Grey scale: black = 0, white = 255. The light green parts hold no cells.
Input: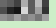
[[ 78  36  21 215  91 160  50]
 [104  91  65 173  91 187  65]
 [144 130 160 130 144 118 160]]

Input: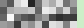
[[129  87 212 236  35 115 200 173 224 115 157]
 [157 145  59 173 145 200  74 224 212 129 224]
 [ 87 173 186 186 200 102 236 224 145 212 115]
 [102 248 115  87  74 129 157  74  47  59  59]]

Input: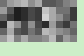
[[100  58  30  44  72  58 211 169 143 100  58]
 [155  87  30  44  72  58 196 169 114 114  58]
 [114 155 169 184 143 169  87  87 100 128 143]
 [100 169  87  72 114  87 184 169 143 128 100]
 [ 44 184 143  72 143  72  44 155  87  58 114]
 [155 196 128 169 128 128 143 184 100 155 128]]

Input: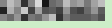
[[132 106 148  50 120 106 148 189  50 120  92  92  92 106  80]
 [ 34 176 132 201  65 162  80  92  65 148  80  65 106 148  92]
 [132 189 162  50 132 216  21 106 120 189 148 162 120 162 189]]

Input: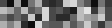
[[ 73  13 160  13 116 175  57  42  57 202 215 130  88  13 116  57]
 [116  73 102  73 202  42 215  73  42  42 102 188 160 145 202  73]
 [175 130 175  42  13 215 102  88  88 160  88 130 202 116  57 130]
 [188 160 102 188  88 116 215  73  88  57  28 188 227  57 160  73]]

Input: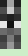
[[230  18 230]
 [ 46  32  46]
 [108  93 108]
 [ 62 122  62]
 [ 77 151  77]
 [ 32 164  32]
 [ 77 202  77]]

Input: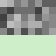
[[ 95  64 110 110 110  64 162 123]
 [136  79 162  79 149  95 123 162]
 [ 64 136 190 123 162  95 149 136]
 [190 175 123 149 110 149  95  95]
 [ 79 190 175 149 175 175 123 136]]

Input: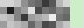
[[144  29 131 157 224  73 116 103 131 116]
 [197 184 131  57 157 169 184 236 116 103]
 [157 197 184 169 103 144  73  88 169 197]
 [212 212 197 144 116 103  57  88 184 212]]

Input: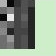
[[178   9  53  81  69]
 [136  37  69  69  37]
 [122  97  69  81  37]
 [110 122  69  81  37]
 [110 136  69  81  37]
 [110 152  69  81  37]
 [  9 232  69  97  37]]
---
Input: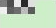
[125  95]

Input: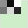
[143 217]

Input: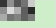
[ 53 219 130]

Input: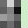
[109 129 100]

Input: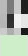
[186 122 242 229]

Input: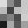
[221  66  75 159]

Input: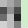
[185 145  35]

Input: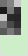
[113 120  37]
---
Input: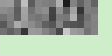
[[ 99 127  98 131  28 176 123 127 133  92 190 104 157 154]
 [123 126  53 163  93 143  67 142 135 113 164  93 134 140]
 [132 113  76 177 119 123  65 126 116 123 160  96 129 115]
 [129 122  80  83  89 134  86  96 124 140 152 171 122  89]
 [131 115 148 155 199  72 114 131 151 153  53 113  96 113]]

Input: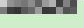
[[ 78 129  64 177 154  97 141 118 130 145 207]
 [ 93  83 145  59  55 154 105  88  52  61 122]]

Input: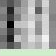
[[140 212 140 202 158 116  83 110]
 [140 194  94 217 166 149  35 135]
 [129 212 173 202 180 127  64 119]
 [138 211 148 225 198 193   1 150]
 [141 214 142 209 171 138  60 125]
 [144 241 195 222 177 198  31 106]
 [135 219 178 197 183 116  81 124]]

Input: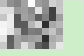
[[196 209 145 156 252 162 132 144 188]
 [199  65 140 225 139 158 153 221 222]
 [159  67 128  96 150 162  88 235 197]
 [183 169  46 213 181  91  91 236 243]
 [157 196 172 120 125  96 181 228 247]
 [183 171  46 164 158 149 161  94 228]
 [231 182  76  98 179 220 161  98 200]]

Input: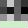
[[ 51  94 200  89]
 [  2  98  19  63]
 [136 105 200 146]]

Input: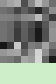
[[110 151 189 136  79 175 163 149]
 [141  86  38  73  95  69 103 112]
 [ 60 109 186 142 137 117 127 129]
 [137  87  46  77  97  70 105 113]
 [147  80  25  67  94  59 103 114]
 [146  81  26  68  93  60 103 114]
 [116 163 116 124  73 200  56  23]
 [ 85 143 211 147 100 166 161 150]
 [ 26  99 214 156 166 104 120 125]]
